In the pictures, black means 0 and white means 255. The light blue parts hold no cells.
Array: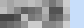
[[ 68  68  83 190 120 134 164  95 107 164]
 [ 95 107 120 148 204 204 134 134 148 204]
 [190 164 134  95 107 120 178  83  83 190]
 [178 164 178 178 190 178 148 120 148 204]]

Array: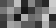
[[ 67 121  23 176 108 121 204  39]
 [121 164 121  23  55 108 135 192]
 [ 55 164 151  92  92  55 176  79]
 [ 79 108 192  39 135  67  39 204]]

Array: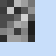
[[ 59 197  44  89 144]
 [130 144  59 130  30]
 [ 75  75 103 211  89]
 [ 44 158 158 144  44]
 [ 75 117 172 158  30]
 [ 75  59 185 158 117]]

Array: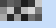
[[141 199  55 185 215 125]
 [ 69  98  84  29  55 199]
 [169  41 153  29 113  84]]

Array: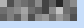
[[ 95 127  95 153  80 139 153 111 153 127  80]
 [178  80 127 111  95 139  67  95  40 111 139]
 [111 127 139 165 111  95  67 139 194 111  95]]

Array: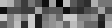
[[ 15  76  76  60  60 162  76  89  89  15  60  45  76  89 162  76]
 [188 175 104  60 118  76  15 162   0 188  89  60  45 175 118 118]
 [203 130 175 130 203  30 118 146 104 203 203 130 130 146  45 146]
 [ 89 130 188  45 203  30 130 146 162 104 188 146 104 104  30 175]]
